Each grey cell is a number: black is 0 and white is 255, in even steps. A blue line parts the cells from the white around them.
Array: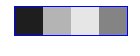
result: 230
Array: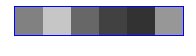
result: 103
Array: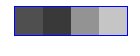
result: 147
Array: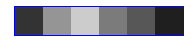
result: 204
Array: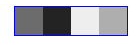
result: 238
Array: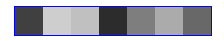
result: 192
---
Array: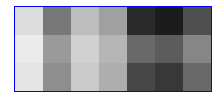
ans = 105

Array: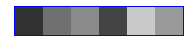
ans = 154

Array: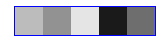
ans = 110

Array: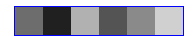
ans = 208

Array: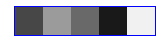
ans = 241

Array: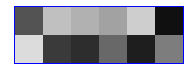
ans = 125

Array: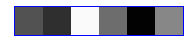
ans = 135

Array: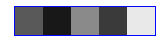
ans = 233
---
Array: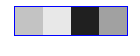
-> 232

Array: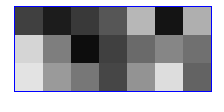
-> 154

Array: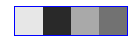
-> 41

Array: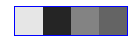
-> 37

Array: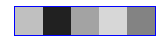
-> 33

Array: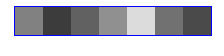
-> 60

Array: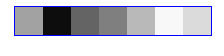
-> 13

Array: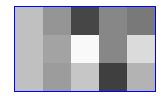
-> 156

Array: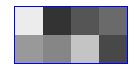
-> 134

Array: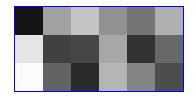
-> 98
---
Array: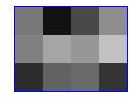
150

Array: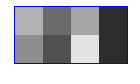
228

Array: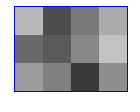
135

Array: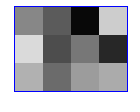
119

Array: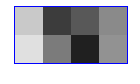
32

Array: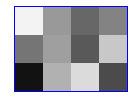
89

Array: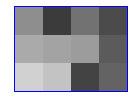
156
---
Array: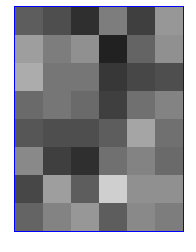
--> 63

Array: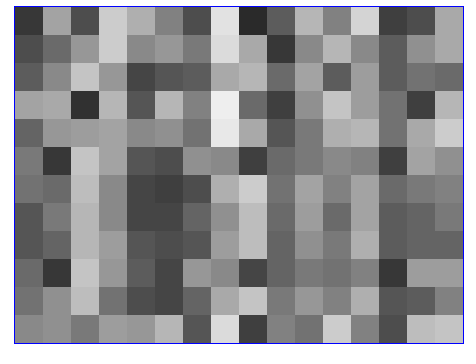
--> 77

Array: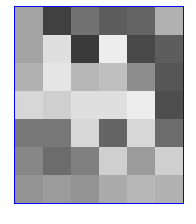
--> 101

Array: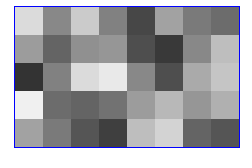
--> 122

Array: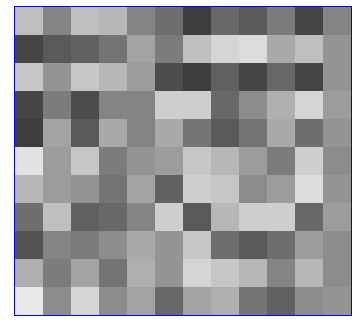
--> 69

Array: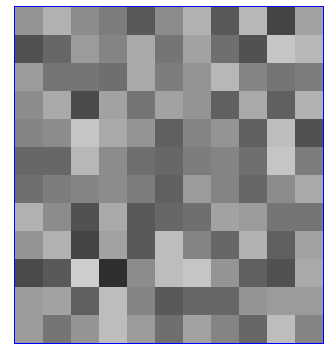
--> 68
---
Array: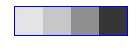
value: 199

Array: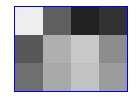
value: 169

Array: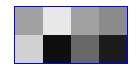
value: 15

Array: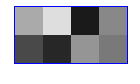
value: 39

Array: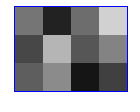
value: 139

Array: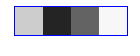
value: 36

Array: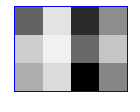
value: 219
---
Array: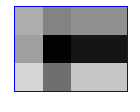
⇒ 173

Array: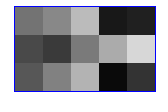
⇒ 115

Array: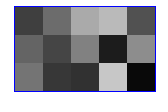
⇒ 63

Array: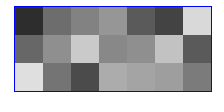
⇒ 45

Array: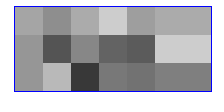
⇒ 165

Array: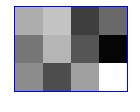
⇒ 174

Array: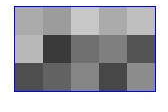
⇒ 170

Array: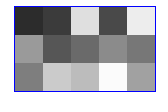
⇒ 44
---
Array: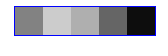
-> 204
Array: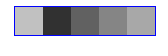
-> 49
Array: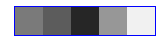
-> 92
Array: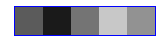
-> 26
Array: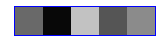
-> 8
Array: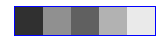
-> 144
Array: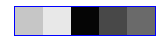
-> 232
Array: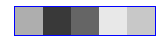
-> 57
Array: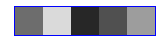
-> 218
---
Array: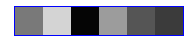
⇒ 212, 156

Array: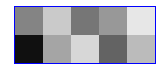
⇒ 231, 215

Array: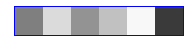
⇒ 248, 219

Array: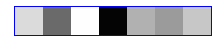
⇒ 254, 219

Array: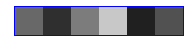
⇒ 200, 124

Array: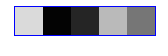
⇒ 218, 186
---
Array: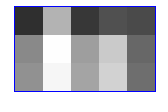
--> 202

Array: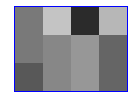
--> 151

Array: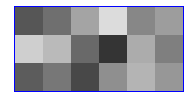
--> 172

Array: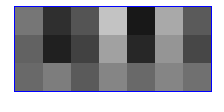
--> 149

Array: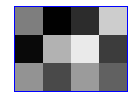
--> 234

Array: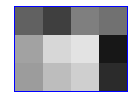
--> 227
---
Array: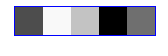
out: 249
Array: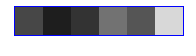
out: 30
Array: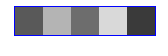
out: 180
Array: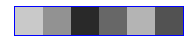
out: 146
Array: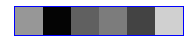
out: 4
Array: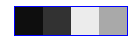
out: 50
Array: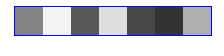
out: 244
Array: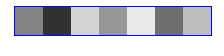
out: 49
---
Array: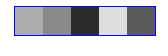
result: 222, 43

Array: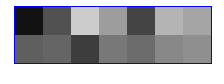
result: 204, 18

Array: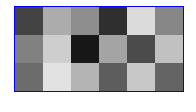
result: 226, 23

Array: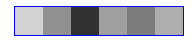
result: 211, 49

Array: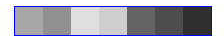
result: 222, 48

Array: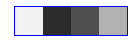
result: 243, 44

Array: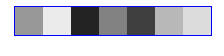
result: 235, 35
